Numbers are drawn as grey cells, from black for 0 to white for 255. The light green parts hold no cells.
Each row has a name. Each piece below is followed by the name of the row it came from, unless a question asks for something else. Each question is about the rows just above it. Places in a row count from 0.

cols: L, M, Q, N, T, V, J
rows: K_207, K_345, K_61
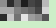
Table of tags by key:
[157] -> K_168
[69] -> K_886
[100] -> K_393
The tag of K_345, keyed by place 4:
K_393
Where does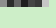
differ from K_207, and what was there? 6, [184]

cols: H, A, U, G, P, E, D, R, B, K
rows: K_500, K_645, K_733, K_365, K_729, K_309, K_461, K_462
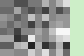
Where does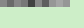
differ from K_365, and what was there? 6, [79]
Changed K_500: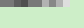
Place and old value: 2, [79]
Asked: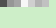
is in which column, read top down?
B
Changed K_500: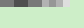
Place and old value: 7, [135]
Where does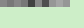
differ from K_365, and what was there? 1, [106]
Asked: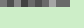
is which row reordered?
K_645
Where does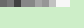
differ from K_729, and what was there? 6, [135]

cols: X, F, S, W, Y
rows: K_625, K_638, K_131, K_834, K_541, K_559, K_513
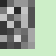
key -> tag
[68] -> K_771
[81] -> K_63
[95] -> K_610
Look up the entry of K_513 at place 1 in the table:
K_63
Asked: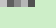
K_131
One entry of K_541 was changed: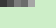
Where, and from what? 1, [68]
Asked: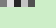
K_638
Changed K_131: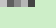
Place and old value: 4, [81]

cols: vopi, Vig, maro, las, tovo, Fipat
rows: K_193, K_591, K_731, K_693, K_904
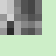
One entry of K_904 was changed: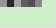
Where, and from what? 5, [121]
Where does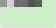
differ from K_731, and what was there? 2, [121]
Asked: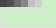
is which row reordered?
K_591
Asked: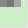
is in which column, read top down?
maro
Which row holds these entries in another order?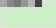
K_693

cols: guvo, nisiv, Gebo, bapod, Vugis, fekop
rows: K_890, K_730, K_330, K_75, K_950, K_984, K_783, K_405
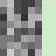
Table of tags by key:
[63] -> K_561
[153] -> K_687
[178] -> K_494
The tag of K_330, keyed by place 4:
K_494
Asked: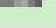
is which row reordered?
K_984
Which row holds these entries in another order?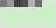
K_730

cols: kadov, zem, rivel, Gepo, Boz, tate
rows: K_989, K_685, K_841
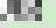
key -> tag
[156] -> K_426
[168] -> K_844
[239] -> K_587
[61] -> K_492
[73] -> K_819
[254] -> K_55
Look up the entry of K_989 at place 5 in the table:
K_492
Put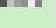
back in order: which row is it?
K_841
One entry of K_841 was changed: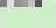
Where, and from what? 1, [239]
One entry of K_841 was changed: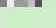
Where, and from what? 2, [144]

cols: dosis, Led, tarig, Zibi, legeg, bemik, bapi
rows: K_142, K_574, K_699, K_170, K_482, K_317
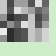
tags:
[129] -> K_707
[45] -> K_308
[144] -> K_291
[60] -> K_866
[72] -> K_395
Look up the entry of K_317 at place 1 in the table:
K_308
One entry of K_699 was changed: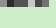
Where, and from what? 2, [72]
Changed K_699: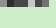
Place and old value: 3, [84]
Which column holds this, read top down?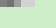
bapi
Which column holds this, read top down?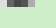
bemik
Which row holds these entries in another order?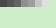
K_170
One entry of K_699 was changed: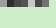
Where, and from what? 0, [144]

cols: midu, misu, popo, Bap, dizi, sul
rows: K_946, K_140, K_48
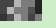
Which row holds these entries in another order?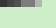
K_48
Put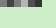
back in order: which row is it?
K_48
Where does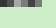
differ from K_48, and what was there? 2, [181]
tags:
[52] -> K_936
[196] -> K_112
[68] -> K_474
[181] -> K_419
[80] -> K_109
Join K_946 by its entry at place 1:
K_474
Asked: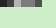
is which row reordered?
K_140
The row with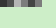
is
K_48
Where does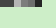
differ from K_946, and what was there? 4, [124]

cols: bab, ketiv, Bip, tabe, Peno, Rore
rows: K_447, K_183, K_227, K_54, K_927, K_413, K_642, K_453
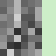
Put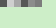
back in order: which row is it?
K_227
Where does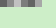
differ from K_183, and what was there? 2, [180]
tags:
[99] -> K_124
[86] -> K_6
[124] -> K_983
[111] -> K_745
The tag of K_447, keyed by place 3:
K_124
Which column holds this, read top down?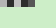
Bip
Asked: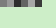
K_927

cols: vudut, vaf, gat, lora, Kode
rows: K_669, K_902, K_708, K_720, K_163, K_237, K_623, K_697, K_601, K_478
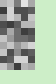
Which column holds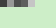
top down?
vudut
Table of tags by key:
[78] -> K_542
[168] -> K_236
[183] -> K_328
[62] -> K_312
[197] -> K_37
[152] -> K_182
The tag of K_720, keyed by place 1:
K_312
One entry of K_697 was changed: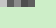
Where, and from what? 1, [78]

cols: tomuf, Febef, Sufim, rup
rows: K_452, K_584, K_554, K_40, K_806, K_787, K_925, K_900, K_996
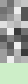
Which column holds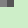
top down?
Febef
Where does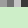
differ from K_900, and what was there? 2, [182]
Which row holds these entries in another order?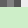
K_925
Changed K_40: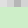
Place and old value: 1, [197]
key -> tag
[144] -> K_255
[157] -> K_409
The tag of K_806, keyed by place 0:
K_255

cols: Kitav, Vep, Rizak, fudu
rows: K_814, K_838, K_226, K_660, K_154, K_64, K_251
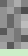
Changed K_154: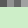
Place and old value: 2, [120]
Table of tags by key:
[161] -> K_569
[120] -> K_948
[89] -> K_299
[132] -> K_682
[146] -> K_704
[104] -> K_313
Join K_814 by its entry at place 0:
K_313
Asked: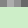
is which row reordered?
K_814
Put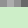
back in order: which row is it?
K_226
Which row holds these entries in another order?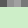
K_154
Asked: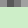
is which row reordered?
K_154
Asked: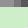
K_64

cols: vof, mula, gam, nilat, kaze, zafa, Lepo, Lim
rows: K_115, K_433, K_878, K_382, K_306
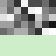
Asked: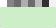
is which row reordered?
K_433
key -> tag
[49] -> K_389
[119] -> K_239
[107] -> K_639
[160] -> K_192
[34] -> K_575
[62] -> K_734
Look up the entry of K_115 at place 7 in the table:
K_389
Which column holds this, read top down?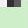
nilat
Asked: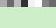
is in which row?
K_433
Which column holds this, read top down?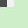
kaze
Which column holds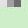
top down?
vof

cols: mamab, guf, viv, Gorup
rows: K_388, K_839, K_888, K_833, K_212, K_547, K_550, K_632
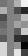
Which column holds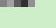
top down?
viv
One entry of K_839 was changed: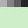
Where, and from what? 2, [77]

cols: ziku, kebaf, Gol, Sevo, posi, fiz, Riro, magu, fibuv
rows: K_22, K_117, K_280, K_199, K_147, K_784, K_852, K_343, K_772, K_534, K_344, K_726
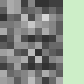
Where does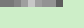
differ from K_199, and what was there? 7, [133]
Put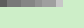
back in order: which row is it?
K_199
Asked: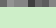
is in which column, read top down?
magu
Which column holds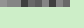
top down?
magu
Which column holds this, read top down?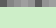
Gol
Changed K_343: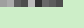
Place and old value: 6, [120]
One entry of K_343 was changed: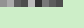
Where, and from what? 0, [159]

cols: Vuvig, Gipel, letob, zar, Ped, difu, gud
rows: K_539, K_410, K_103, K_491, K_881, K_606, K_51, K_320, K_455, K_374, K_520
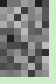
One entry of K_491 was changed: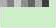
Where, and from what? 2, [186]
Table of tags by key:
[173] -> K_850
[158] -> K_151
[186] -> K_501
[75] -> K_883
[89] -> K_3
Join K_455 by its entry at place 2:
K_151
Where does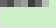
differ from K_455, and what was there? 2, [158]
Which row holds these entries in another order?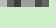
K_455
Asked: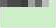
K_51
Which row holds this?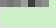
K_520

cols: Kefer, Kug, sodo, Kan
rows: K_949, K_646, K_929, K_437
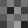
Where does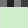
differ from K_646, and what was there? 2, [143]
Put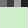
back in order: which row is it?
K_437

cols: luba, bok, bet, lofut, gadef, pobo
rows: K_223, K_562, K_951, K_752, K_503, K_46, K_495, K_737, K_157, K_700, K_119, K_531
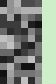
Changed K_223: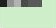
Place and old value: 4, [75]
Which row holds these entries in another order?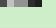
K_157
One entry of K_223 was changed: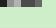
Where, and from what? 5, [89]
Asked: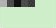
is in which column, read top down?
pobo
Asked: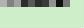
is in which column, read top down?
lofut

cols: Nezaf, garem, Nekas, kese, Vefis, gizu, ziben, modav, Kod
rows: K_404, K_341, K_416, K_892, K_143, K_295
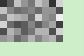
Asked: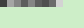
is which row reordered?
K_892
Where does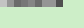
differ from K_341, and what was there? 1, [133]
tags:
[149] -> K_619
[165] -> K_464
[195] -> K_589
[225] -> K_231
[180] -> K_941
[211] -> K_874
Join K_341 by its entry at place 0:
K_589
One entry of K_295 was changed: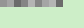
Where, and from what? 8, [93]

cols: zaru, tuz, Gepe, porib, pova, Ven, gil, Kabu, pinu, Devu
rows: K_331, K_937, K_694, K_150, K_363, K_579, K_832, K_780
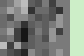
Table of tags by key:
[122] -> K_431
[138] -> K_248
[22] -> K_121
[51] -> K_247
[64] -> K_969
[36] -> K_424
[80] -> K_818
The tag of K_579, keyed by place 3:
K_121
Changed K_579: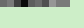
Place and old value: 3, [22]
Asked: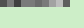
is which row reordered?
K_331
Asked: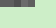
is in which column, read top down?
gil
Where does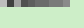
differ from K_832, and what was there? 9, [122]

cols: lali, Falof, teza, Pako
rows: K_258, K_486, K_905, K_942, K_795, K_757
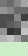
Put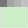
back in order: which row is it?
K_757
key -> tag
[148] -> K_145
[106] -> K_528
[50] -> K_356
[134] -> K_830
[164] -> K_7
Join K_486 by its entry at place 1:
K_830

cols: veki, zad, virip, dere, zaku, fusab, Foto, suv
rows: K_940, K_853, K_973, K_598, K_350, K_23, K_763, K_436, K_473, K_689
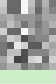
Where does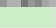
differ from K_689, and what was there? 6, [150]
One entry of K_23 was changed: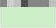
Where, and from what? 4, [119]
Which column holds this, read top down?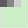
zaku
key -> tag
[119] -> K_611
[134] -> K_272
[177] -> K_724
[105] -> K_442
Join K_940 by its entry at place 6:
K_724

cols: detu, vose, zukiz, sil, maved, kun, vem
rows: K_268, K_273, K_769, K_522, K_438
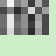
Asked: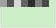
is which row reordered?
K_273
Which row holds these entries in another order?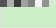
K_268
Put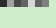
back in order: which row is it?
K_438

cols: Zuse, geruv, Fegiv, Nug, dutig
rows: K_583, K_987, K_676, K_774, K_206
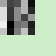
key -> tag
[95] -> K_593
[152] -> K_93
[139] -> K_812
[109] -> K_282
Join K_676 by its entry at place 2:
K_812
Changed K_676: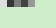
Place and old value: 2, [139]
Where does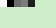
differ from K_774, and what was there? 0, [237]

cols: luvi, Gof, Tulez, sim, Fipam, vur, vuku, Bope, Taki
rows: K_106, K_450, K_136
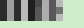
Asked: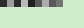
K_450
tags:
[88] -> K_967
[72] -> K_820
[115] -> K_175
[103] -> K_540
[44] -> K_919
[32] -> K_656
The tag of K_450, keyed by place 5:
K_967
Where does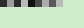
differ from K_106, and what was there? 4, [32]

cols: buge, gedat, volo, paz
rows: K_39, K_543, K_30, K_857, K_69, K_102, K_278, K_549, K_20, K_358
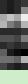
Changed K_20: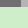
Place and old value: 2, [96]
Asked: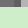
K_20
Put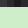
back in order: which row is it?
K_39
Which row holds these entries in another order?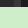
K_39
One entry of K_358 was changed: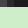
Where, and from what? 3, [42]
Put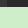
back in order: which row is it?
K_69

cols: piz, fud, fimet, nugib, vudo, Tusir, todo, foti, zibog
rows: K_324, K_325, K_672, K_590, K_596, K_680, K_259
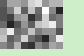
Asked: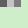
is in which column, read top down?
Tusir
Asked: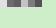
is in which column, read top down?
Tusir
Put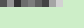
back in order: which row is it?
K_672
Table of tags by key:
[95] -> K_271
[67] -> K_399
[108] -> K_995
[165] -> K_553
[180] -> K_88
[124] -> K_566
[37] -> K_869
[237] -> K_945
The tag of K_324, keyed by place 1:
K_553
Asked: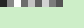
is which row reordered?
K_325
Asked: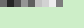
K_590
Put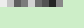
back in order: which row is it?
K_680

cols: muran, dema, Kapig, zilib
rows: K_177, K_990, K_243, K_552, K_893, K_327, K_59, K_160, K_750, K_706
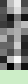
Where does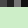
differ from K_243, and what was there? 1, [18]
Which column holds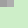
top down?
Kapig

